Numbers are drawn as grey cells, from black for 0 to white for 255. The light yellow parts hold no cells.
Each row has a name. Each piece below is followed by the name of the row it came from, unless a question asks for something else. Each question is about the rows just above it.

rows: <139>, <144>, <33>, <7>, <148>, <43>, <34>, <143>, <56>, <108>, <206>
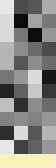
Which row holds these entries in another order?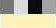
<144>
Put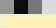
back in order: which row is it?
<33>
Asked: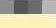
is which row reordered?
<148>

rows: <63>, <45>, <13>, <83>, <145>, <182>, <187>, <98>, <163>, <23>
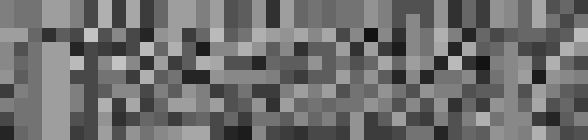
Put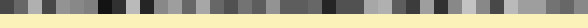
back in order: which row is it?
<145>
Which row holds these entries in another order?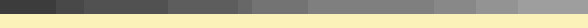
<187>
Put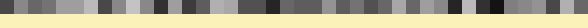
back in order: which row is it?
<145>

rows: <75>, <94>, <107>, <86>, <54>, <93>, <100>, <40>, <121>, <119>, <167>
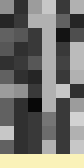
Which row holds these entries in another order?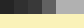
<93>
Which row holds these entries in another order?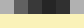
<93>
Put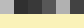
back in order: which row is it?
<54>
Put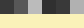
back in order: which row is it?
<86>

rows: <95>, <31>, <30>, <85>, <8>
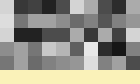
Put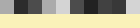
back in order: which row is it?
<95>
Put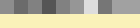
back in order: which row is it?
<31>
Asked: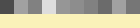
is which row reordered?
<8>

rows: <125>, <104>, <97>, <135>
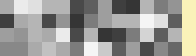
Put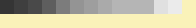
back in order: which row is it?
<125>
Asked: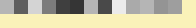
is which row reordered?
<97>
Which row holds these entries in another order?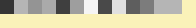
<104>
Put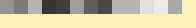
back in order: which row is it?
<125>
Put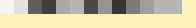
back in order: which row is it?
<104>

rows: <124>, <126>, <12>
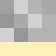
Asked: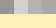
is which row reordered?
<126>
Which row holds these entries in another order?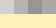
<126>
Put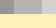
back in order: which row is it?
<12>

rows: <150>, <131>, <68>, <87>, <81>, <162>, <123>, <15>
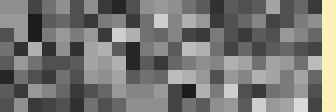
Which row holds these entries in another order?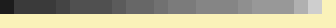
<131>
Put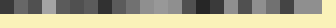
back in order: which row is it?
<150>
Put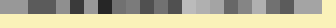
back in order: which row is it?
<81>
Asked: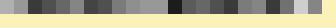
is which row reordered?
<131>
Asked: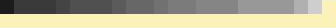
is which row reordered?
<123>
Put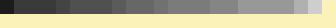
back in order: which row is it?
<68>
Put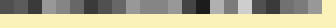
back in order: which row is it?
<123>

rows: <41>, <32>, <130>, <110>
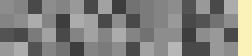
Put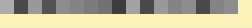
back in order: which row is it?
<41>
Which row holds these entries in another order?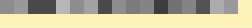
<110>
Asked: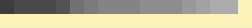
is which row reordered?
<32>
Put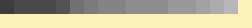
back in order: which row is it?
<110>
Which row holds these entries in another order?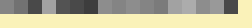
<130>
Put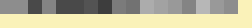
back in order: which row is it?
<110>
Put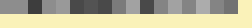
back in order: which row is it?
<130>

